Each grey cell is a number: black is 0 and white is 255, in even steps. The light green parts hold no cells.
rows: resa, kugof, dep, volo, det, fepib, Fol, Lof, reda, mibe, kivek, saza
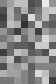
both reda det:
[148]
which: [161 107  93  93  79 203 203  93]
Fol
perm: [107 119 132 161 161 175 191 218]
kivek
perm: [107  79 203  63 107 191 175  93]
Lof

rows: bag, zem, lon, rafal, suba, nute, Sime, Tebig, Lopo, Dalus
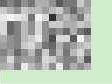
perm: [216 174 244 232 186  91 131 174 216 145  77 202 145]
nute
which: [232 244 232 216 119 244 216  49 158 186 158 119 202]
lon
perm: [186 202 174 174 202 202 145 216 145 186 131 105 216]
rafal
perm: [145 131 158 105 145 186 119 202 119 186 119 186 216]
Tebig

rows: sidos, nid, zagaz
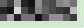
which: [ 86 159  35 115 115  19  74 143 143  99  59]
zagaz
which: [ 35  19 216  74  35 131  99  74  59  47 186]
nid
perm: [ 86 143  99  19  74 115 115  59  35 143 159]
zagaz

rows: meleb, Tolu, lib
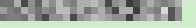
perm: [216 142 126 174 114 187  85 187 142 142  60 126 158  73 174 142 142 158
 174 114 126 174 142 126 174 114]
Tolu
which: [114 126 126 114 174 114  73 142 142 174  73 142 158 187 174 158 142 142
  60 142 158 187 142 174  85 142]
lib
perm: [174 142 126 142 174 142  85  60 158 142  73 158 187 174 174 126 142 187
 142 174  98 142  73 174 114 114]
meleb
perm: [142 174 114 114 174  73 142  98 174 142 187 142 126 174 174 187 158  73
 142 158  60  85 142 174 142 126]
meleb
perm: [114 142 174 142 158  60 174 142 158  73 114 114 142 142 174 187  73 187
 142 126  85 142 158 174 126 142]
lib
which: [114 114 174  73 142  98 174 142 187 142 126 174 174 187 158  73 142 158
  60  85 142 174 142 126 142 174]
meleb

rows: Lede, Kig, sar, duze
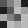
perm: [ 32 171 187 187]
duze
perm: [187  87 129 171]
sar
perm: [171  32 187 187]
duze
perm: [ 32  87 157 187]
Kig
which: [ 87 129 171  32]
Lede
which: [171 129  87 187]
sar

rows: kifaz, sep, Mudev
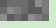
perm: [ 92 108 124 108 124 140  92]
sep
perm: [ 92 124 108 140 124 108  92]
sep

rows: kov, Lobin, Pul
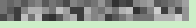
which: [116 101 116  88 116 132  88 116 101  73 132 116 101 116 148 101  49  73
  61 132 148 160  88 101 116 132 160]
kov
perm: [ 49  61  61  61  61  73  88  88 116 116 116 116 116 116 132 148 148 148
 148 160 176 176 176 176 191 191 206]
Pul
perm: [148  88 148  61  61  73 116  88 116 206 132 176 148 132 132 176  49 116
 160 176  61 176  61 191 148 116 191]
Lobin
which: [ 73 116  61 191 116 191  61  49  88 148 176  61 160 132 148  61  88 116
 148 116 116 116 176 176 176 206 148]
Pul
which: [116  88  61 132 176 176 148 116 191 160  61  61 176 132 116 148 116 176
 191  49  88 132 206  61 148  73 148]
Lobin

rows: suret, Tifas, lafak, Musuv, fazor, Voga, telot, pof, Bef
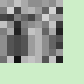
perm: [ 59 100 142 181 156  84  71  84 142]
telot
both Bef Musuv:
[195]

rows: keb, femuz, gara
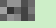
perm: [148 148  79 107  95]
keb
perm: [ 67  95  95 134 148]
gara
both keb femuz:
[95]
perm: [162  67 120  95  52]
femuz
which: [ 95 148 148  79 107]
keb
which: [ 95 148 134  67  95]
gara
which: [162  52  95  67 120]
femuz

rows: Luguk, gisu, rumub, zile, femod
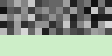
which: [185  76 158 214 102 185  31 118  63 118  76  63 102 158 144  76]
femod
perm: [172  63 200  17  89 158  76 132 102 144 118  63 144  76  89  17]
gisu

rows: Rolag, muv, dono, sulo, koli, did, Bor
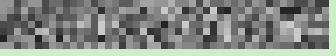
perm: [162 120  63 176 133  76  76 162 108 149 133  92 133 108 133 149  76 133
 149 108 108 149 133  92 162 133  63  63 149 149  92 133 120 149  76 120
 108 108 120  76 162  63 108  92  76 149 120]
Bor
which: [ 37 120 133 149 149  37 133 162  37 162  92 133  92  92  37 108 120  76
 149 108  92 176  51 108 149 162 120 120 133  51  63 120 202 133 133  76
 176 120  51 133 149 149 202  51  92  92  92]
did
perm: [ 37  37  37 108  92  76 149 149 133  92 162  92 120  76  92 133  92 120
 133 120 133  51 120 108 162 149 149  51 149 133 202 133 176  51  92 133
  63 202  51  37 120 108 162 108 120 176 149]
muv

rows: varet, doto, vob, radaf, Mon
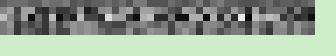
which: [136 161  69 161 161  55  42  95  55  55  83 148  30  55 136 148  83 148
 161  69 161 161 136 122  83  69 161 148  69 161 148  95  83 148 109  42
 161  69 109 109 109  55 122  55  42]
doto
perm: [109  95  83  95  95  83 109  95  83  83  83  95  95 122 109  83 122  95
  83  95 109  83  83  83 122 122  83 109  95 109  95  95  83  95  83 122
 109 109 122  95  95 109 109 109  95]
varet
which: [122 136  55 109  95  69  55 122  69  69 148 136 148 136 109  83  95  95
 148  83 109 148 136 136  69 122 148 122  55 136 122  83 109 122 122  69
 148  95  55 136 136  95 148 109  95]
Mon
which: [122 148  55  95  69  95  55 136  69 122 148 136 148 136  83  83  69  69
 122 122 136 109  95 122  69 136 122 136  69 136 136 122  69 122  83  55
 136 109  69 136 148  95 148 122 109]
radaf

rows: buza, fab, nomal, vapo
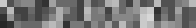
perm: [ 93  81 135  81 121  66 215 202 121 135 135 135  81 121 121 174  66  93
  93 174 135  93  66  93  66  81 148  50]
nomal
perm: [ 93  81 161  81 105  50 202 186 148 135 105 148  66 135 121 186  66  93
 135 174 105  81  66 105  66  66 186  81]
fab
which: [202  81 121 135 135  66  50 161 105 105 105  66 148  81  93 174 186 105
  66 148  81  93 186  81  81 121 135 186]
buza
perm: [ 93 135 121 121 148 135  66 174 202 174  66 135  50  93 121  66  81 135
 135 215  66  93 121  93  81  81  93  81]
nomal

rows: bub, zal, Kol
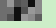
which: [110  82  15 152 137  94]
Kol
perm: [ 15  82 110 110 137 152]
zal
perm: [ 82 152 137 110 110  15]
zal

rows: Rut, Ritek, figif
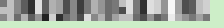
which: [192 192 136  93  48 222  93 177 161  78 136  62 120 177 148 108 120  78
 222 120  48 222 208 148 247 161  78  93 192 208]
Ritek
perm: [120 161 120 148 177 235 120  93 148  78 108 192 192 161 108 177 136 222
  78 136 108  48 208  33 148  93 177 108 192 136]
figif

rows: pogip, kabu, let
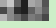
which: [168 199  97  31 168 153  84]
pogip
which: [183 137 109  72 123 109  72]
let
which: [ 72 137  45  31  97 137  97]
kabu

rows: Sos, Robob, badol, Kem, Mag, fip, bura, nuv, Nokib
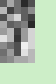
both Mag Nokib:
[184]
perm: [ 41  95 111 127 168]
Kem
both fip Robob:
[184]

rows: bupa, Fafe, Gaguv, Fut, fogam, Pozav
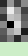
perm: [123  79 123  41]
Pozav
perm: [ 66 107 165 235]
Fafe
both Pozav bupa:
[41]

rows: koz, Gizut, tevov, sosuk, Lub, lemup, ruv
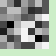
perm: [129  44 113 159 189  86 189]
koz
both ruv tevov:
[245]
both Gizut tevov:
[86]
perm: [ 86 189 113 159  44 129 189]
koz
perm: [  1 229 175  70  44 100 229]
sosuk
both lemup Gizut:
[58]
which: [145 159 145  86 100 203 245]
tevov

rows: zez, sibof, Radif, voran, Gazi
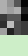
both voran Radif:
[59]
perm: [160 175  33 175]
sibof
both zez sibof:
[175]
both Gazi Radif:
[59]
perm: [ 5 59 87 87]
Radif

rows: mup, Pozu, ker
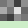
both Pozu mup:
[118]
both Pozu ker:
[118]
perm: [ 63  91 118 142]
ker
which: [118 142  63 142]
mup

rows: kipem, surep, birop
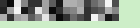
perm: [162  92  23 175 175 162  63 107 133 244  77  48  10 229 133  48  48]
kipem
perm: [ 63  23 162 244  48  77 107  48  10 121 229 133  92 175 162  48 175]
birop
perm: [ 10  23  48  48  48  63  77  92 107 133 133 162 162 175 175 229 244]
kipem
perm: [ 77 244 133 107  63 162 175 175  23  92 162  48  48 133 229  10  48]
kipem

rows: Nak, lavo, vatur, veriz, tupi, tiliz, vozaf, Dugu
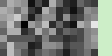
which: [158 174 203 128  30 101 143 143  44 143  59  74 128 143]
vatur
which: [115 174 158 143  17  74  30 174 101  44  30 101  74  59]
Nak
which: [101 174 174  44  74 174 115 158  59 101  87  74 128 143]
tupi

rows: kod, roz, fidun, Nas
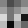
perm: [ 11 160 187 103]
Nas
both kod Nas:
[103]
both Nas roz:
[160]

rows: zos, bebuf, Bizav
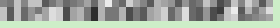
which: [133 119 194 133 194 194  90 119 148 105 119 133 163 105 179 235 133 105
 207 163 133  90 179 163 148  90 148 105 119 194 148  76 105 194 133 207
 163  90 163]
zos

